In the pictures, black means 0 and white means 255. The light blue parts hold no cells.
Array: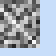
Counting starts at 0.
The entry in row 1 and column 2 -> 139
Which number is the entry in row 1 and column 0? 180
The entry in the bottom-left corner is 127
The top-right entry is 180
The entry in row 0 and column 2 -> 114
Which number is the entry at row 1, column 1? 67
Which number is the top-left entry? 127
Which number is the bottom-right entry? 219
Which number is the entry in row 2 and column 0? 231

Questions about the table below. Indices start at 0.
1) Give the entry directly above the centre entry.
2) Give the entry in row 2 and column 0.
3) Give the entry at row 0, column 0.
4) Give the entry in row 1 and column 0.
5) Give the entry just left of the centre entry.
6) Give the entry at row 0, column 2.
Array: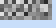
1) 210
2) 88
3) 224
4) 104
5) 104
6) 186

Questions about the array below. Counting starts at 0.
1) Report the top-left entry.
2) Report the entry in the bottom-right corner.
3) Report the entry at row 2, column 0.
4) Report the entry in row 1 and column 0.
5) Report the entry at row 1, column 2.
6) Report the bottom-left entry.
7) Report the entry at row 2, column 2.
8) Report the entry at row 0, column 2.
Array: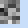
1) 154
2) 167
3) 26
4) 196
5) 66
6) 108
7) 181
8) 108

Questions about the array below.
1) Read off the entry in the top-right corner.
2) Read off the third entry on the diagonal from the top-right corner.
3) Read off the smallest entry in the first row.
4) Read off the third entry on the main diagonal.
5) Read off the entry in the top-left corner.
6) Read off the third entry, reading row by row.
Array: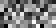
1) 32
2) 45
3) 17
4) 203
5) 133
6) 73

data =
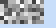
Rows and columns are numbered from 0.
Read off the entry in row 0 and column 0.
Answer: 75
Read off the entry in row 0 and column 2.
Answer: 181
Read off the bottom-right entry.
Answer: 150
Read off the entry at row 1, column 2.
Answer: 165
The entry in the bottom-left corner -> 209
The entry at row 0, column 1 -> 75
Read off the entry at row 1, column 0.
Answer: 209
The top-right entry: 135
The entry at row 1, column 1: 89

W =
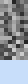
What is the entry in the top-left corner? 161
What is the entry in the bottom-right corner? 147
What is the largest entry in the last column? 203
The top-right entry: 103
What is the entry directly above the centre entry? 174
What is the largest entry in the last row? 203
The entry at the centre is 174
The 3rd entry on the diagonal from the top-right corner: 90
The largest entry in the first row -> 190
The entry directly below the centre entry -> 147
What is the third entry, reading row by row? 174
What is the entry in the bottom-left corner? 103
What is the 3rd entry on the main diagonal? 174
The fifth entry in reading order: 90
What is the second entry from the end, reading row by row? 131
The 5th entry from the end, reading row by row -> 62
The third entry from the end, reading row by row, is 161
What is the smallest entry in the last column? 36
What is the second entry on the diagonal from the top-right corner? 90

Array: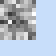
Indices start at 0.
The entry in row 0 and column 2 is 201
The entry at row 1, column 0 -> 187
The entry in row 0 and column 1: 172
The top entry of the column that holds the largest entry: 104
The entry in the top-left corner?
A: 88
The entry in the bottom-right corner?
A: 148
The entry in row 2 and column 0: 227
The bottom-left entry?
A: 160
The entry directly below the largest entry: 172
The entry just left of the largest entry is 201
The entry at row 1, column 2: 148
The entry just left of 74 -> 119
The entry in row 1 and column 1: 160
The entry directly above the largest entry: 213
